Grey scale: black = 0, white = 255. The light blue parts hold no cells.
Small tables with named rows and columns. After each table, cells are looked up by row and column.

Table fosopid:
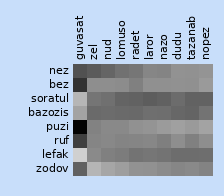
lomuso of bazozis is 106
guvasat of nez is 81
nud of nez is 101
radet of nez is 118
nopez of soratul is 98
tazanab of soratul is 98
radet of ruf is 133
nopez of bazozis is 115
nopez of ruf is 142
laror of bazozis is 111
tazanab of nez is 145
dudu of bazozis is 103
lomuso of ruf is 132
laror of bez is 144
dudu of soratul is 108
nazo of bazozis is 110

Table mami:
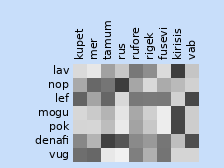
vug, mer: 103
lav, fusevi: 219
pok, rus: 234
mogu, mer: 202
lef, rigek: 122
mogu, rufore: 168
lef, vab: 70
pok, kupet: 213
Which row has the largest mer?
lav

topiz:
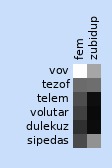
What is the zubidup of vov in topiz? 166
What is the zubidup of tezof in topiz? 110
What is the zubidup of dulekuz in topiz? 12
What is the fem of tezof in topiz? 107
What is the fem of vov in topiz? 254
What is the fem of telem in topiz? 78
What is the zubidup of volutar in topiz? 10
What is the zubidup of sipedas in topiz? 146
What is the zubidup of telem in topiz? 14
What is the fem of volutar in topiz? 65
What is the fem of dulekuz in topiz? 48
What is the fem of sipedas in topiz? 75

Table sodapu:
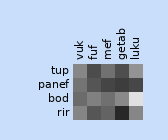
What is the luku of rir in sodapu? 134
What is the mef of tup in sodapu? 113
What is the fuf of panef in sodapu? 85
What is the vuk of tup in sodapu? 135
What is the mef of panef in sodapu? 69
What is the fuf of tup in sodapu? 76
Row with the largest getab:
bod

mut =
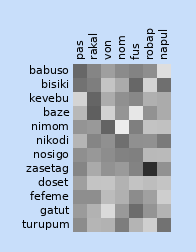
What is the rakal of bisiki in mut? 126
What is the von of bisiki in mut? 196
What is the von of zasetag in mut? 146
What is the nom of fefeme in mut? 176
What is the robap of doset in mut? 189
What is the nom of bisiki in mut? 171
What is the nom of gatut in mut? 153
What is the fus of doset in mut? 195
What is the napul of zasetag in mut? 145
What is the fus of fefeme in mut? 140
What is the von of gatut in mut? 218
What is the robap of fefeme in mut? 160
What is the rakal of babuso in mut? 133
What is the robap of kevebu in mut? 176
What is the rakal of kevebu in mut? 101
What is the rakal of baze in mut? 95
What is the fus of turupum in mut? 180
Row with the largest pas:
kevebu

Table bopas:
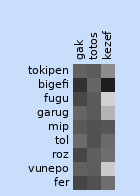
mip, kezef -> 86
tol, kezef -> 106
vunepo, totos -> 93
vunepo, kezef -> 203
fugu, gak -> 71
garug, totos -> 89
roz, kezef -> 110
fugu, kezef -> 208
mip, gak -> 89
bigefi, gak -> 49
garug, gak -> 101
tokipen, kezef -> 140
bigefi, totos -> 102
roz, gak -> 70
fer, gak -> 69
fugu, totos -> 90
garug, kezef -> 179
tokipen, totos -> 91
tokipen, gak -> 98
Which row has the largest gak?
tol

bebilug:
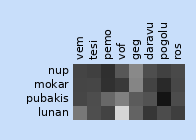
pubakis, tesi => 77
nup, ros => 73
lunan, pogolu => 76
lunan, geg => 99
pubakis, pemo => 104
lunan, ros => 62
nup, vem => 68
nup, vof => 87
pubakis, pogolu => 20
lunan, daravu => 54
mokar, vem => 69
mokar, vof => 57
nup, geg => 137
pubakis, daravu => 82
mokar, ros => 71
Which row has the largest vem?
lunan

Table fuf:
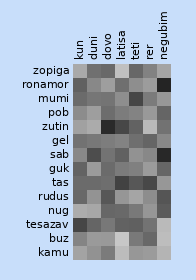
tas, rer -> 72
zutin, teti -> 98
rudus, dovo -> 87
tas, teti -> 87
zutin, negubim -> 114
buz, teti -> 121
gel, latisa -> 131
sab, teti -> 146
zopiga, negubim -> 164
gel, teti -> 111
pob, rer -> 153
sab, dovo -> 115
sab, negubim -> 40
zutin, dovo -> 42
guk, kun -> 99
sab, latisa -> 97

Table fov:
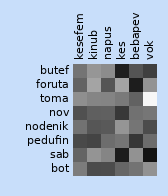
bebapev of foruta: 29
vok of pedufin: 108
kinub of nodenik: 86
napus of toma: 132
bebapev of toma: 98
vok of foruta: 147
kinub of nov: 95
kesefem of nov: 80
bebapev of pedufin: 54
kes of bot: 102
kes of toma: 122
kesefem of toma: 143
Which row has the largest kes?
foruta

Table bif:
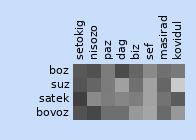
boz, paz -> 124
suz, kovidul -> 203
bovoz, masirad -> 106
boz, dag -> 75
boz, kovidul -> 121
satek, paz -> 125

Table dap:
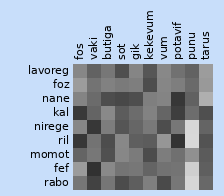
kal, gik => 108
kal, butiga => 137
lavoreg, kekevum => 86
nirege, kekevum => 121
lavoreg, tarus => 156
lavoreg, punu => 98
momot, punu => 144
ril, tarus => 83
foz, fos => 156
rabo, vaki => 66
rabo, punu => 214

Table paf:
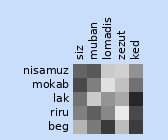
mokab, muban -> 127
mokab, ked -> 113
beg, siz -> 180
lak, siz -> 114
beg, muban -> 121
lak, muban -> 202
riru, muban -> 95
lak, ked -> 39
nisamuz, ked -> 146
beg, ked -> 60
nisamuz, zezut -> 208
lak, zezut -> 169
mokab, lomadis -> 224
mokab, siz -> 73
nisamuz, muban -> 88
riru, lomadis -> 136

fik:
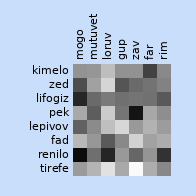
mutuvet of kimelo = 150
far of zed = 115
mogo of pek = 169
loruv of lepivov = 191
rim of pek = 142
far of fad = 162
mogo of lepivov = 97
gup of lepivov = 215
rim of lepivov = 156
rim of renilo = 50
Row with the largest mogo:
fad

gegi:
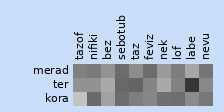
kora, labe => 139
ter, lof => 131
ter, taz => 101
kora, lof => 110
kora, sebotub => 109
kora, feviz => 135
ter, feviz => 133
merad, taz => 140
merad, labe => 167
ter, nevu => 136
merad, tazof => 128
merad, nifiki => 122
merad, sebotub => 108
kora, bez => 162
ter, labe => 54
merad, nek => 153
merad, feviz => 108
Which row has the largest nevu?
ter

